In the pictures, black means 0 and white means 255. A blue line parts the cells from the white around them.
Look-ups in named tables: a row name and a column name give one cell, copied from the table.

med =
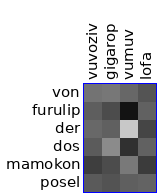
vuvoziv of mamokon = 62
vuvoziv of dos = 91
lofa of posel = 99
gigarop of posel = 83
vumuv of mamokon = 121
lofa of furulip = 97
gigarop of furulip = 76
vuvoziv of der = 104
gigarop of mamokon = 76
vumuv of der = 200
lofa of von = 84
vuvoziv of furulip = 94
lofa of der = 69
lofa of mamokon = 59
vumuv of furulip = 19
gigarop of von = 119
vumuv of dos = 48

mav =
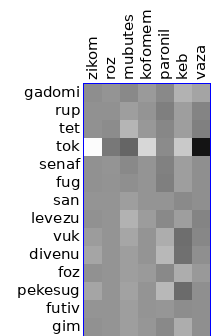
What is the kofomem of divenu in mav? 148
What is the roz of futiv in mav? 148
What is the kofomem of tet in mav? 152
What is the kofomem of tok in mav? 215
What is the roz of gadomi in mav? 148
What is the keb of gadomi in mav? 178
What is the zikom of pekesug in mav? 165
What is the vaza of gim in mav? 143
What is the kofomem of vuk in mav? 148
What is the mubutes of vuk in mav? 166
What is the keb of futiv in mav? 141
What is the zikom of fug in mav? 145
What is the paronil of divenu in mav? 184
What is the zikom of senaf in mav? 145
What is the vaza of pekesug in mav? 143

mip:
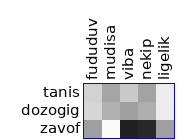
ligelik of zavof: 159
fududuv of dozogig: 214
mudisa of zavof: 250
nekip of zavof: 40
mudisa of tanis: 165
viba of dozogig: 159
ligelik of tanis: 237
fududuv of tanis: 210
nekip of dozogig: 174
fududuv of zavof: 159

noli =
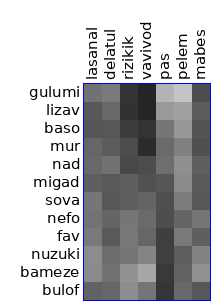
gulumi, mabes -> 77
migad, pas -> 86
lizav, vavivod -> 37
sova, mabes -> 87
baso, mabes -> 84
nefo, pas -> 77
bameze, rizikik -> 146
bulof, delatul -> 103
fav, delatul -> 89
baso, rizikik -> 61
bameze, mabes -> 144
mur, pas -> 106
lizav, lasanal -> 88
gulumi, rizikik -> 52
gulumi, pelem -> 196
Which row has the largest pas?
gulumi

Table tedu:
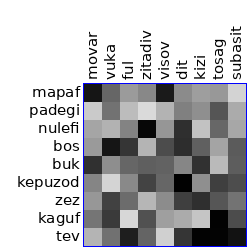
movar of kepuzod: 133
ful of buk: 102
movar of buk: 48
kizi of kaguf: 197
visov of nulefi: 150
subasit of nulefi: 167
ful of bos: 53
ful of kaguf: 215

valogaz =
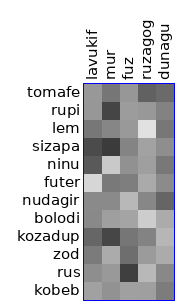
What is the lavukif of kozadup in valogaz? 102
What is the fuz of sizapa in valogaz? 132
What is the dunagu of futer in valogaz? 139
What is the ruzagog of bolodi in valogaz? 205
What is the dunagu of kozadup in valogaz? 182
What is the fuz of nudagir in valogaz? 184
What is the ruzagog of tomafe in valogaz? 97
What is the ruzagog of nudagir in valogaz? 135
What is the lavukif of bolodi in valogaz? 137
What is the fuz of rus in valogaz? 63
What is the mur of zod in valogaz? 171
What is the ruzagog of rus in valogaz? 184
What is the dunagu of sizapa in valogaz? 142
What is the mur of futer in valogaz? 121
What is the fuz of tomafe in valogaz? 151
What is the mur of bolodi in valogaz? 159
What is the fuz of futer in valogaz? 126
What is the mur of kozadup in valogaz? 70
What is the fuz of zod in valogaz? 110

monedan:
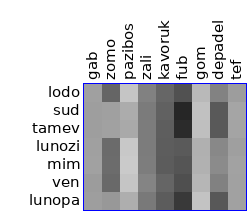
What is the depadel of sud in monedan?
89
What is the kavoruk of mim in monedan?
92
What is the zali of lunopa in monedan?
121
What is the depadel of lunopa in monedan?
88
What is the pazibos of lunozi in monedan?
200
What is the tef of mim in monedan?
162
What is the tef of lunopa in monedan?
161
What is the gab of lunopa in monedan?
158
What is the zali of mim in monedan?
125
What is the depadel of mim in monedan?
139
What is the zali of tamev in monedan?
124
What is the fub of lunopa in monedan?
57
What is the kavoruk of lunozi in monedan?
93
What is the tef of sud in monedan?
165
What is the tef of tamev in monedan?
164
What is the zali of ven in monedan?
132
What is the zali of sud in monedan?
123

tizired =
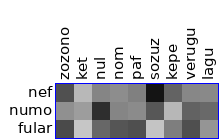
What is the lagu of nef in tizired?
137
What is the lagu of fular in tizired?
149
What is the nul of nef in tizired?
133
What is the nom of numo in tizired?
133
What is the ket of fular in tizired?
198
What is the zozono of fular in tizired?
74
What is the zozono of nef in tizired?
80
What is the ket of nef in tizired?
184
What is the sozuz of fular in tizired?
196
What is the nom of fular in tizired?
85
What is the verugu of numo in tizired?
98
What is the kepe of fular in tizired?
126
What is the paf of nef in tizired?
128
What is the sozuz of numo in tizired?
87
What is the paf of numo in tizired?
139
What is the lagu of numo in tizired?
105
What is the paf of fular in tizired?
79
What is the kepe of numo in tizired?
183

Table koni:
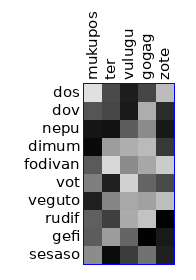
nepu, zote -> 24
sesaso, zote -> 32
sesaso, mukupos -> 140
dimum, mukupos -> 9
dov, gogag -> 173
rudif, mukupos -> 95
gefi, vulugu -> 101
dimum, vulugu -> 174
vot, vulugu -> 209
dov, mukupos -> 85
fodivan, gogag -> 167

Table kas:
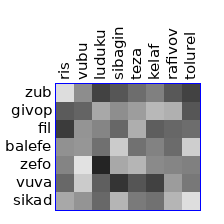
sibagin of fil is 103
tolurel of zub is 66
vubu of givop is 100
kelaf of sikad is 113
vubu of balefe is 150
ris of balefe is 145
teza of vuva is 85
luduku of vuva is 95
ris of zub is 221

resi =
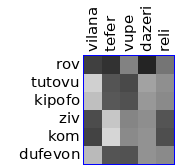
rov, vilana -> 64
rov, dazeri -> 36
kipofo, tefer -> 88
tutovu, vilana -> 208
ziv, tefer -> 198
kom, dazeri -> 146
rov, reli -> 117
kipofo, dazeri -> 152
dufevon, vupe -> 82
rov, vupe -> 130
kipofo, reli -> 138
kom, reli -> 78
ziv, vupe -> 133
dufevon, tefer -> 84
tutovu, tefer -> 84
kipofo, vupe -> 81
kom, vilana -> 67
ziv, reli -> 84
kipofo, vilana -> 191
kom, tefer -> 214
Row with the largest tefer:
kom

